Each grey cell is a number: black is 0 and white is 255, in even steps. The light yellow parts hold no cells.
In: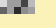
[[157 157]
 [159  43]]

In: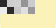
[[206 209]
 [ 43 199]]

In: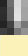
[[111 218]
 [102 222]]

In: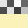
[[ 82 251]
 [224  61]]

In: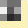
[[110 112]
 [ 86 165]]

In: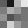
[[ 25 181]
 [176 154]]

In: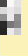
[[248 227]
 [231 218]]
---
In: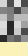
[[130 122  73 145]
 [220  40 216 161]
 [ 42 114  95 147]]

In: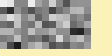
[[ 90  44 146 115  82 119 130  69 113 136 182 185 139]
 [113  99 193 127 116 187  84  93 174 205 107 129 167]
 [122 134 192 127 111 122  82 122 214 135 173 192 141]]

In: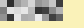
[[126 227 218 230 186  52  64 138 179]]

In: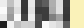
[[250 165 222  53 225  59  61 170 223  56]
 [ 31 240 190 208 205  73 248 229 217  94]]

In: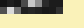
[[ 80 217 112  31  38  32  24  27  49]]

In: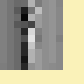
[[128 117  90  30 117 189 142 148 136]
 [128 117  88  84  69 155 142 148 136]
 [128 117 106  81 226 118 142 148 127]
 [128 117 106  39 178 155 142 148 136]
 [125 117 106  39 144 155 142 139 136]]

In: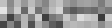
[[228 148 203 104 201 114 147 188 211 115  90 108 117 107 137 121]
 [ 70 133  83 182  81 174 139  94  76 175 185 179 171 179 139 172]]
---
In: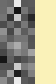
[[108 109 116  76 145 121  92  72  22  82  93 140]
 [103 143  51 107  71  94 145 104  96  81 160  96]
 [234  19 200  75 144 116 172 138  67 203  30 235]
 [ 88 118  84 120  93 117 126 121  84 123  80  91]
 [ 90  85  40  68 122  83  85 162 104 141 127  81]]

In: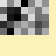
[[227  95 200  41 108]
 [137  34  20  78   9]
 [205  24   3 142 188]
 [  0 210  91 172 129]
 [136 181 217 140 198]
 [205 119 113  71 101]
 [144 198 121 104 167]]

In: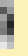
[[170  89 160 131 122 196 230]
 [176 151  72  38  66 167 194]]

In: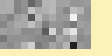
[[171 173 148 135 160 120 147]
 [175 172 131 155 155 146 138]
 [134 131 159 169 159 144 151]
 [146 144 168 168 139 148 180]
 [102 196  88 192 141 143 207]
 [130 170 187 165 145 136 121]
 [181 177 156 126  92 132 136]
 [184 185 170 150 213 125 166]
 [161 154 152 147 142 165 151]
 [163 136 155 139 198 153 180]
 [150 189 242 122 227 181  33]
 [150 178 152 160 146 137 152]
 [155 145 147 155 158 145 143]]

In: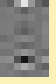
[[113 122 120 122 123 109 125 116 137 124 122]
 [ 96 127 122 125 125 118 126 116 142 117 125]
 [159 114 126 116 108 127 112 134  81 146 118]
 [228  95 122 107  95 135 100 148  21 170 111]
 [151 116 128 118 110 128 109 137  82 149 119]
 [105 118 116 117 119 114 118 113 126 111 117]
 [ 84 129 120 129 132 128 127 107 154  97 125]]

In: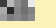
[[ 61 171 156]
 [185  40 125]
 [142 132 136]
 [116 113 123]
 [233 130 138]]
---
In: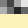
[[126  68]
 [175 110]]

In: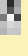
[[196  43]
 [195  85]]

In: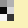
[[146 178]
 [  8 215]]

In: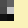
[[ 76  98]
 [ 72 196]]

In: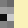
[[123 105]
 [161 156]]

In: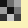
[[ 20 111]
 [158  19]]

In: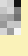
[[219 205]
 [197 214]]
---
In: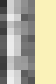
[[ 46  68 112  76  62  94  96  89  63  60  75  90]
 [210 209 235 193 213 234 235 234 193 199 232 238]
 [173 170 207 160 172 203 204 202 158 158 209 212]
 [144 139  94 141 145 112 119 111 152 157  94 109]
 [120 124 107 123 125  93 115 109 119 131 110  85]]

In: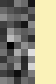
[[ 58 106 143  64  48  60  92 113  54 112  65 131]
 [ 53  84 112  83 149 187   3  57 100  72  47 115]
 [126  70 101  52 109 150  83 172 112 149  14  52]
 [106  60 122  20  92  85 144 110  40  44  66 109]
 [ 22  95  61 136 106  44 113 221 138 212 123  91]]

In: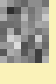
[[176 145 174 109 101 115 152  89 171]
 [146  46 122 110 171 208 154 173 126]
 [119  77 117 115  93 187 220 160 150]
 [103 149 182 154 162 143  81  88 133]
 [141 117 125 132 145  96 100 127 116]
 [141 145 148 168 119 204 144  61  63]
 [114 168 200 162 139 117 106 131 174]]

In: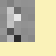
[[141 146 139 141 150 135]
 [129 200 190 194  83 179]
 [148 108 230 149 148  42]
 [145 140 141 146 140 143]
 [146 141 137 148 144 136]]

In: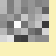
[[186 183 146 139 183 213]
 [126 128 159  96 125 227]
 [170 166 128 250 162  68]
 [136 123 199 115 185  60]
 [149 148 154 165 115 155]
 [130 161 181 197  94 138]
 [138  96 201  56 212 139]]

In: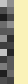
[[196  77  28 108  88 149  62 196  59 124  32  78]
 [142 115  71 142  91  46  66  38  89  89 105  65]]
